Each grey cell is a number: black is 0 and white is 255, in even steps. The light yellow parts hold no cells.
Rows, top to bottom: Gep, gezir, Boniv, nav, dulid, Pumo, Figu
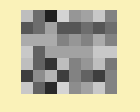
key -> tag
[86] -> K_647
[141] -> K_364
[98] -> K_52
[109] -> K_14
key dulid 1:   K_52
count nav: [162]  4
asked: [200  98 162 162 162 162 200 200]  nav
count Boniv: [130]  3
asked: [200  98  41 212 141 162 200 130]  Figu
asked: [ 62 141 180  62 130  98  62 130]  Pumo

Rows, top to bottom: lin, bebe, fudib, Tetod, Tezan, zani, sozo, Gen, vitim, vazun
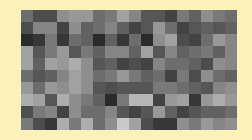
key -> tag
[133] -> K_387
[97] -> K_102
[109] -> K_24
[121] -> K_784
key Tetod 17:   K_387
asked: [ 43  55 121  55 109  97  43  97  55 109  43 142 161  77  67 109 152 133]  fudib
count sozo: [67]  0
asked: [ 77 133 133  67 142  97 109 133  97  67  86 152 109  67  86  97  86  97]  bebe

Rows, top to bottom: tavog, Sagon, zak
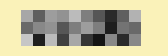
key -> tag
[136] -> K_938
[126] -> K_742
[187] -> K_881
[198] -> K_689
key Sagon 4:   K_742
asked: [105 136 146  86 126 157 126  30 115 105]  Sagon

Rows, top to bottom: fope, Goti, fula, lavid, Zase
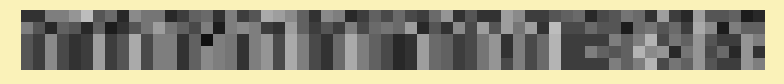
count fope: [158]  4
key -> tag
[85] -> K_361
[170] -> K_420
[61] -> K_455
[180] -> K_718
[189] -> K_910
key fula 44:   K_718
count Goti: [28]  4
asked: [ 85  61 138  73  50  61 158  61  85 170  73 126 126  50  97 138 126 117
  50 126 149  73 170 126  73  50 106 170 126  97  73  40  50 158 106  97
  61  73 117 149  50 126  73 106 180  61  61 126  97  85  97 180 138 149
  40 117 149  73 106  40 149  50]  lavid
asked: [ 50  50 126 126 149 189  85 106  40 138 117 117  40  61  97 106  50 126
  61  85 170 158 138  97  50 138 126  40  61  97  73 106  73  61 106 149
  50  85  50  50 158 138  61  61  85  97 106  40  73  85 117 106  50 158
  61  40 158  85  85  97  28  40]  fope
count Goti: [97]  6

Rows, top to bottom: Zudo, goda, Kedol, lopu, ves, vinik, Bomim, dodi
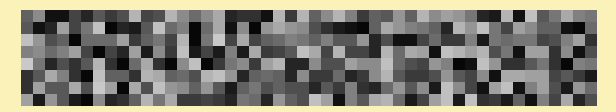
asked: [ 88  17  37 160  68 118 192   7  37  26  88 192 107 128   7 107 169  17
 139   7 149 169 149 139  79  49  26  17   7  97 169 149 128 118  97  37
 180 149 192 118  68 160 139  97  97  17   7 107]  goda
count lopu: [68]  7
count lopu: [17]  3

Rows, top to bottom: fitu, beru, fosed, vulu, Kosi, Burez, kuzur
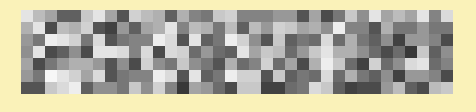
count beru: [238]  1
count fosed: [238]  3
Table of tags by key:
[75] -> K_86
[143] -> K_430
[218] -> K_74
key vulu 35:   K_430
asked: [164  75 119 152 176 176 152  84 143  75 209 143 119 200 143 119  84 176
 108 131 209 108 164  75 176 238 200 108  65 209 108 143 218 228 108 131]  Kosi
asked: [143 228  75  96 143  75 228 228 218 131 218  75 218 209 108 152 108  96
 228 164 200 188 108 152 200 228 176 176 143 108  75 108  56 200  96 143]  vulu
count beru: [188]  4

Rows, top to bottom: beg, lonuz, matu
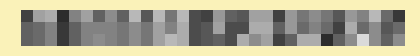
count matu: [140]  6
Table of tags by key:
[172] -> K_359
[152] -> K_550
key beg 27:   K_550
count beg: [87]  3
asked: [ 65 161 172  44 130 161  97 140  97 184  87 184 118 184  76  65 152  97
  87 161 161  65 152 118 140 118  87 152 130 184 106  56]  beg

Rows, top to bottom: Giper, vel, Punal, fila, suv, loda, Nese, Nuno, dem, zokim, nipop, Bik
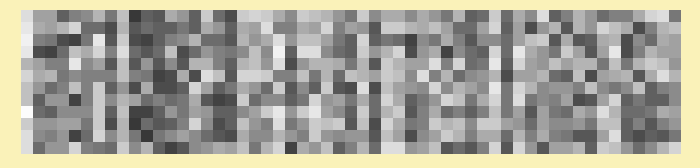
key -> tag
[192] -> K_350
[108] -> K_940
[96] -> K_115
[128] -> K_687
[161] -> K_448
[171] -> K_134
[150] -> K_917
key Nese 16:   K_115
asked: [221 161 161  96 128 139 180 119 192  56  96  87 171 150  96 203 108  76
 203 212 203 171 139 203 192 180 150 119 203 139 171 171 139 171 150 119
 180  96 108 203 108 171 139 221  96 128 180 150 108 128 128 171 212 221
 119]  Giper
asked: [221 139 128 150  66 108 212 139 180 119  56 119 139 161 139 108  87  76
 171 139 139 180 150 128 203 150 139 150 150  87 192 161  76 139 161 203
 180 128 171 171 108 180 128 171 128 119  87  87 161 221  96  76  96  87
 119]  nipop

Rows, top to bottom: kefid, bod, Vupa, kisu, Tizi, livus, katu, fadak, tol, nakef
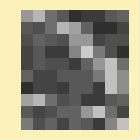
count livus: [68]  2
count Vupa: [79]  4
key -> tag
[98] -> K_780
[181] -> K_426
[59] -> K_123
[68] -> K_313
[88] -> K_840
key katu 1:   K_313

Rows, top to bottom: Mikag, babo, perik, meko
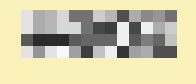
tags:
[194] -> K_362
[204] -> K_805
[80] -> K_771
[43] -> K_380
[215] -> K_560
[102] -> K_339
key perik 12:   K_362
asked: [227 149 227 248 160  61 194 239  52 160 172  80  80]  meko
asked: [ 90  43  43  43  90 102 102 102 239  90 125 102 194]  perik
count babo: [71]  2
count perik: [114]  0

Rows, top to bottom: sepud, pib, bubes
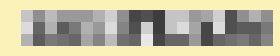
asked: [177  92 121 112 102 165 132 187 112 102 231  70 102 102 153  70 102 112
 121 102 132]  bubes
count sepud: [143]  4
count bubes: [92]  1

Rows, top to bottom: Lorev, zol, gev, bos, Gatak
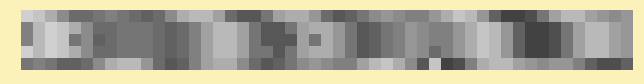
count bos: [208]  2
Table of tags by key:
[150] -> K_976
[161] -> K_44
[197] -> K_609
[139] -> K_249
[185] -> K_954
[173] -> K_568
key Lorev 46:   K_954
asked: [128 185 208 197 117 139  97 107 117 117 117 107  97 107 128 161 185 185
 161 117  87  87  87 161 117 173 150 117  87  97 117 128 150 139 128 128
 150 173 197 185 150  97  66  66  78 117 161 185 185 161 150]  gev

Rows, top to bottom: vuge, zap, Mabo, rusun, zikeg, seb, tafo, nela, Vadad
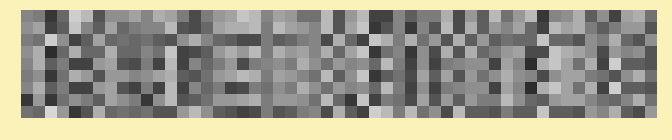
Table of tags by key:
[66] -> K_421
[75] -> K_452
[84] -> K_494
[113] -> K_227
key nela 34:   K_494
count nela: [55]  4
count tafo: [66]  10
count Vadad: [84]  7

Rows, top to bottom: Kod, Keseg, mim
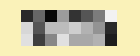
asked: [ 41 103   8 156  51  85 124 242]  Kod
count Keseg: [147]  1
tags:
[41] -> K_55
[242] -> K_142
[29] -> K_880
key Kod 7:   K_142

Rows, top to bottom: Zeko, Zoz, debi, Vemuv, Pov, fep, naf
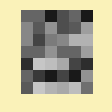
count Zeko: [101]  3
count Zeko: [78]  1
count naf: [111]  1
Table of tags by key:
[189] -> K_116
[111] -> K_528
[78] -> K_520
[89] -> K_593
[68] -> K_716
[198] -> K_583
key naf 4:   K_116
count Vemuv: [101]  4
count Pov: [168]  1
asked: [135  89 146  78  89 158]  Zoz

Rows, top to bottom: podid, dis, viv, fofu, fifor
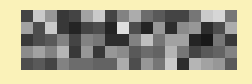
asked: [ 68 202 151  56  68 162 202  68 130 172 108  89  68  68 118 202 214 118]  podid
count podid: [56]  1
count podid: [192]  0
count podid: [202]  3
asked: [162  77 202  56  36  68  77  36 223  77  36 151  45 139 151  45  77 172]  dis
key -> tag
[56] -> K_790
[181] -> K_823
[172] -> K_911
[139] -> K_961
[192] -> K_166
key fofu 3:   K_823
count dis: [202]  1

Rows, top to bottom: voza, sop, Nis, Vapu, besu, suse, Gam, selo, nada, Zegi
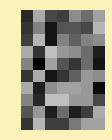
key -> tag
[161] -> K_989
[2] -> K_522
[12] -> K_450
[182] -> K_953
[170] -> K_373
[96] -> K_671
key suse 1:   K_373
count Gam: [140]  1
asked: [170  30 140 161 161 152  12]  Gam
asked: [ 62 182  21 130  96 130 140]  Nis

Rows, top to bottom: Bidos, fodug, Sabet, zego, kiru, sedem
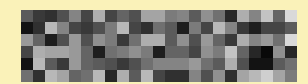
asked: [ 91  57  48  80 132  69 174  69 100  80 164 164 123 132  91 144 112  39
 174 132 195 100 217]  Bidos
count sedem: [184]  4
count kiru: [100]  1
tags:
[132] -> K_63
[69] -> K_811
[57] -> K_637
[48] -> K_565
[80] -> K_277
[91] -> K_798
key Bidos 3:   K_277

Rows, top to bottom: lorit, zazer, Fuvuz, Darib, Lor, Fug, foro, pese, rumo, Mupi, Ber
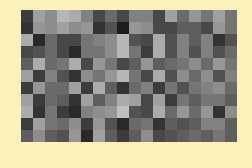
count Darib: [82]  4
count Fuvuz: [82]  3
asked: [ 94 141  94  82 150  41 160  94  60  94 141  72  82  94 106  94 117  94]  Ber
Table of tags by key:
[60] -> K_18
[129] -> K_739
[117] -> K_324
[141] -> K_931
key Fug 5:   K_931
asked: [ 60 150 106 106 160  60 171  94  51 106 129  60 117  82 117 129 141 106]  foro
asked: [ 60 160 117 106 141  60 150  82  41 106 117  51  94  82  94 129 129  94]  Mupi

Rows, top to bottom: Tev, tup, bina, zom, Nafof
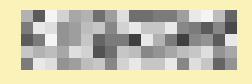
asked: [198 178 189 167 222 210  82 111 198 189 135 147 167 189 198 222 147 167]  zom
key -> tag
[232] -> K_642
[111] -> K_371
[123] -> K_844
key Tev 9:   K_371
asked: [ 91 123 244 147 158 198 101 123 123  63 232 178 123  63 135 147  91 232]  bina
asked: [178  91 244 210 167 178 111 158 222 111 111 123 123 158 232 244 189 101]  Tev

